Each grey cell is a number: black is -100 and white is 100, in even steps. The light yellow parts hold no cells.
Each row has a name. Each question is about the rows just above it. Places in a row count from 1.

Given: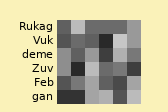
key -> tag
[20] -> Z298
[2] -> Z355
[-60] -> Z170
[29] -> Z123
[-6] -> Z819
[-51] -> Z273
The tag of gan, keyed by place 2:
Z170
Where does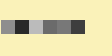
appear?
Zuv
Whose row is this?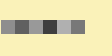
deme
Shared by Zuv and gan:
[47]

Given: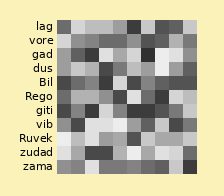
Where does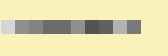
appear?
vore
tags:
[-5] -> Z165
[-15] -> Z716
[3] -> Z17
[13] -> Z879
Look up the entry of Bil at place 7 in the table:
Z17

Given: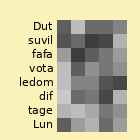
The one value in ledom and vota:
[48]
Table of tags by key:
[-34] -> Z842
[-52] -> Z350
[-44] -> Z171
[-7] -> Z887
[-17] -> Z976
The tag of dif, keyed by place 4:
Z171
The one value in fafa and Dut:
[-26]
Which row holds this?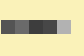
suvil

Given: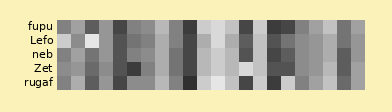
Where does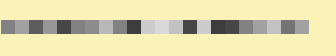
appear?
fupu
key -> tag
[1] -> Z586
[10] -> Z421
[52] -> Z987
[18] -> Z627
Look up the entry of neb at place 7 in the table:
Z421
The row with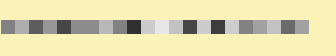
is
rugaf
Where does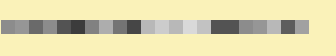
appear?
Zet
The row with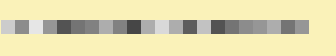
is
Lefo

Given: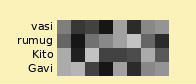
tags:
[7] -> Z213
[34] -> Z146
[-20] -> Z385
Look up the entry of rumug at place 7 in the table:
Z385
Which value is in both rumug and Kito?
[52]
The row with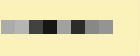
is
Gavi
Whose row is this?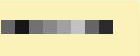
rumug

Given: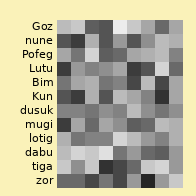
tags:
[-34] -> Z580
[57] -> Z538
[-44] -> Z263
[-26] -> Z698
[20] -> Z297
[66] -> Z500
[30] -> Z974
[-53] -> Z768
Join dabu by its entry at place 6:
Z297
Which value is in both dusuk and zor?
[-8]
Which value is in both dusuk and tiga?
[12]
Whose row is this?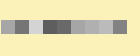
Pofeg
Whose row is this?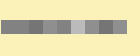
dusuk
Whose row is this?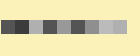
nune

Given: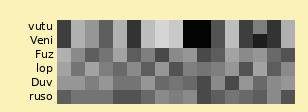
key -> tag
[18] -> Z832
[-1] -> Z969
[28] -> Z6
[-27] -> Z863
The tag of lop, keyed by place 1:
Z6
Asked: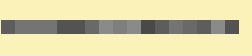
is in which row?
ruso
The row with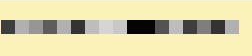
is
vutu
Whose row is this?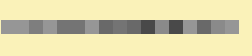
Duv

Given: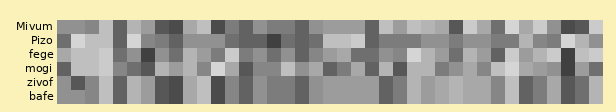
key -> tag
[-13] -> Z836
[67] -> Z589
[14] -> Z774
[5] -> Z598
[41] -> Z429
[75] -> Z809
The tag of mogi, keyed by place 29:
Z774
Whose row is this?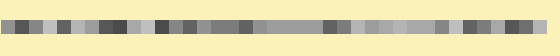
zivof

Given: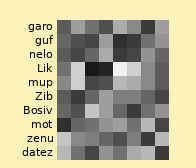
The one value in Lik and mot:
[-11]
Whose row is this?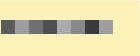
garo
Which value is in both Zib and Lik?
[-29]
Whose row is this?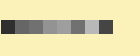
mot
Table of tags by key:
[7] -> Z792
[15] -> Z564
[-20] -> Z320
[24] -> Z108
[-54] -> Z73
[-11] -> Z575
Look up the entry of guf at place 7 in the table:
Z575
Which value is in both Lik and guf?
[-11]
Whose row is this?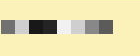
Lik

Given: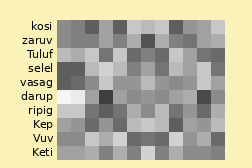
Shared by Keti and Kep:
[26]
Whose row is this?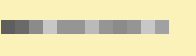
vasag

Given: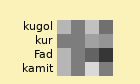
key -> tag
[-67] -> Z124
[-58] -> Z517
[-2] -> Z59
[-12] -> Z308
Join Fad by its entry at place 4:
Z517
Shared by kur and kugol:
[-2]
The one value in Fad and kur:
[-2]
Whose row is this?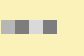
kamit
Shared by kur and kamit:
[-2]
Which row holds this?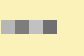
kugol

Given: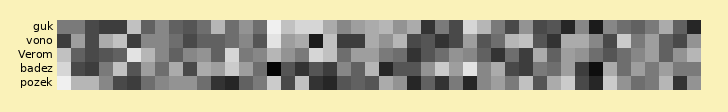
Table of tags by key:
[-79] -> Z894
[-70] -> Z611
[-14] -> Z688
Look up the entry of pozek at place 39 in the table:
Z611
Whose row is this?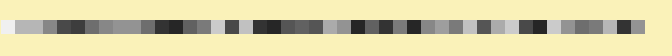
pozek
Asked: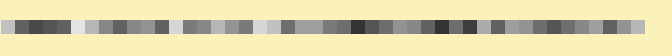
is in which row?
Verom

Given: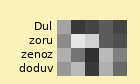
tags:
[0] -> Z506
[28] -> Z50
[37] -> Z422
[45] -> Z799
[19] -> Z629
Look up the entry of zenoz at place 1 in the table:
Z422
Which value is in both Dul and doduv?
[-55]
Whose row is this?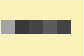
Dul

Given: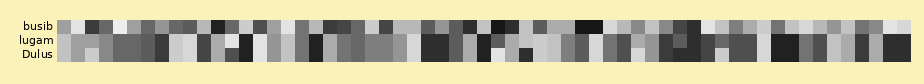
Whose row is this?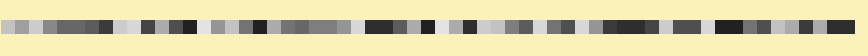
Dulus
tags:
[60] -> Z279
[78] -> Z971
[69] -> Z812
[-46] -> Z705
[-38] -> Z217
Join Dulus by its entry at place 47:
Z705

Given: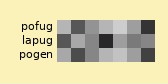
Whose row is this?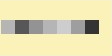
pofug
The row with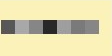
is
lapug
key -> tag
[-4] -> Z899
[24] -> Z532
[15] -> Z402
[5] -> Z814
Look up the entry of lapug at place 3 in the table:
Z814

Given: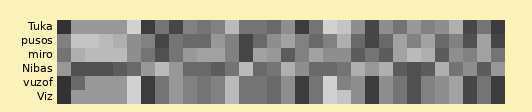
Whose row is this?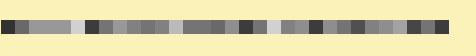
vuzof
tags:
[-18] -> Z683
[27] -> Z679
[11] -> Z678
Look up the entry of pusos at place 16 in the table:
Z678
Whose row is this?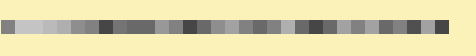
pusos
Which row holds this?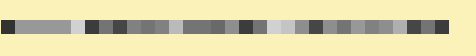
Tuka
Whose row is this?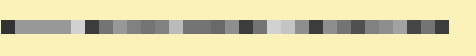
Viz

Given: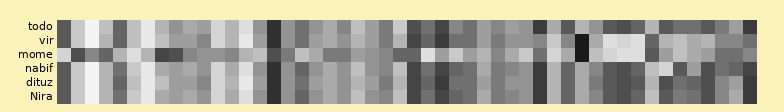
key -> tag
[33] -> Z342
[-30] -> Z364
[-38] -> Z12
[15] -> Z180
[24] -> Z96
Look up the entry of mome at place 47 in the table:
Z96
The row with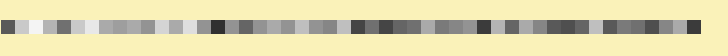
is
Nira

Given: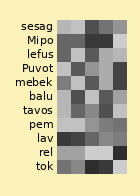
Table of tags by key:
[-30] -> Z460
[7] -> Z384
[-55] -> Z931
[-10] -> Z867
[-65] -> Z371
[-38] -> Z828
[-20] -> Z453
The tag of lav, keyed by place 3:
Z453
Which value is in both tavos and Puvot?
[51]
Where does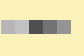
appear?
sesag
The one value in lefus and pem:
[51]

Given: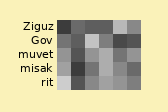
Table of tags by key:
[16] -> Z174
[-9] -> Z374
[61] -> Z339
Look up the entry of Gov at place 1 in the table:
Z374
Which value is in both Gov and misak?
[-9]

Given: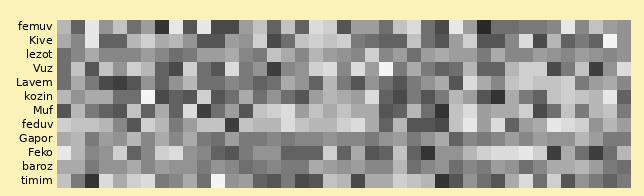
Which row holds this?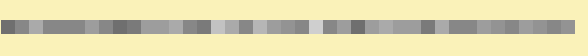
lezot
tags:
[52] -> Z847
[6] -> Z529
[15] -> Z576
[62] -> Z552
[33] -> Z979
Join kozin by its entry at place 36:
Z847
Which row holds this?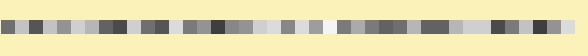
Vuz

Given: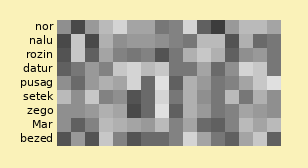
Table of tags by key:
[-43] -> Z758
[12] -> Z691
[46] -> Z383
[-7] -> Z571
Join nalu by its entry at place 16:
Z571
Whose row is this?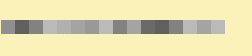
Mar
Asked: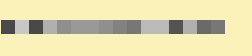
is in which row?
nalu
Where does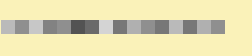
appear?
setek
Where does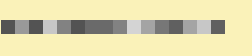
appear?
bezed
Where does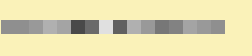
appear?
zego

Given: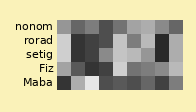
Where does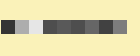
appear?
Maba
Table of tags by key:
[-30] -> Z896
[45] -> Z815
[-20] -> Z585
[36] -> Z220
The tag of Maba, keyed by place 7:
Z585
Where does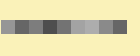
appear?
nonom

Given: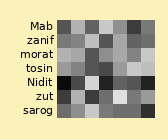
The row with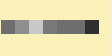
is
sarog
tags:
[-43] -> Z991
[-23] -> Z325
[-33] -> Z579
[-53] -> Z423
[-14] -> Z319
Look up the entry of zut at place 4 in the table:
Z319
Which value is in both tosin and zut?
[21]
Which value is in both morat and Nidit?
[-33]
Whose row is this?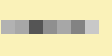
morat
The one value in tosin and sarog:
[57]

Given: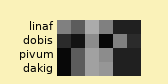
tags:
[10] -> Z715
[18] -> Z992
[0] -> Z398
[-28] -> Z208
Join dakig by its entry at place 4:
Z992
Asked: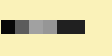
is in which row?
dakig
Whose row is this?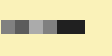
linaf
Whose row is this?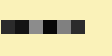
dobis
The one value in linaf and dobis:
[0]

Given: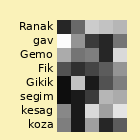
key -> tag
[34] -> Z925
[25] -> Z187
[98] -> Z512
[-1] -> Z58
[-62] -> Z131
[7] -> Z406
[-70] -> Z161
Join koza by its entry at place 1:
Z58
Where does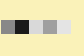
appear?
kesag
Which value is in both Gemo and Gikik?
[-1]
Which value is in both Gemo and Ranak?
[-70]
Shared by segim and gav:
[-54]
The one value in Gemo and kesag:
[70]

